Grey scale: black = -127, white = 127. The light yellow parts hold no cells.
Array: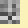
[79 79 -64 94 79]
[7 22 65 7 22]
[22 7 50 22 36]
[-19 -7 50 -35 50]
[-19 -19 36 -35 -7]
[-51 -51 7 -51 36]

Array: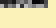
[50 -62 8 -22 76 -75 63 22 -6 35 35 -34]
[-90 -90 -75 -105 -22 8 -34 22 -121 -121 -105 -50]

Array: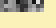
[-8 45 33 18 -36 -79 -79 6 33 -49 -20]
[6 -36 6 18 -8 -79 -36 33 57 6 57]
[-8 -65 33 18 -108 -65 -49 18 -108 97 -65]

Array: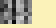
[-38 34 6 -91 -7 19 19 -22]
[-22 6 -7 -52 61 76 -67 49]
[-52 -7 34 -91 61 19 -52 6]
[-91 -38 -7 -106 49 34 -79 19]
[-22 -67 49 -119 61 34 -38 34]
[-52 -79 49 -79 61 49 -38 6]

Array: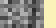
[33 62 -68 -24 -24 46 -37 17 -68 -24 2]
[17 46 -53 33 2 46 -24 17 -83 -37 2]
[17 17 62 -24 -37 46 46 2 -68 33 2]
[17 2 62 -24 -24 17 46 -24 -53 33 17]
[-10 -24 -10 2 17 17 -10 -37 -37 -24 33]
[2 -37 2 -68 -10 -37 -10 -83 -53 33 -10]
[-53 -53 -10 17 33 -10 2 -53 -53 -37 -10]

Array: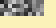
[-67 82 37 -17 -67 -29 -82 37 -55 68 -2]
[-29 -29 -17 82 24 10 -55 -82 -2 10 37]
[-98 -41 24 68 10 37 -67 -41 24 -17 -17]
[52 -82 82 -67 -55 -2 52 -55 10 -17 24]

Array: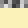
[26 98 41 -69 -33 83 -17]
[10 -45 55 -45 -57 71 26]
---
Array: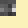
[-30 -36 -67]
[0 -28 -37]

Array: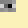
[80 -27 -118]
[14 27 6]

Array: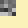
[-1 42 -10]
[-58 -77 -21]

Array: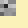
[-3 -90 60]
[44 21 23]

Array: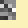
[89 -70 65]
[-37 -22 -58]

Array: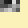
[-46 -52 -9]
[17 52 76]

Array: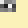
[-40 -99 114]
[4 -4 22]

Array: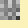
[62 9 65]
[16 7 -8]

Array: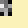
[110 -13 37]
[27 40 -65]
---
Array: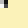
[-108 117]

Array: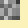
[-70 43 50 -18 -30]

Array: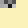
[-46 -102]

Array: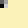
[35 -119]

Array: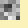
[61 51 -15 91 4]

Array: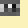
[-40 -112 -20 -32]

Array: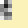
[67 -99 2]
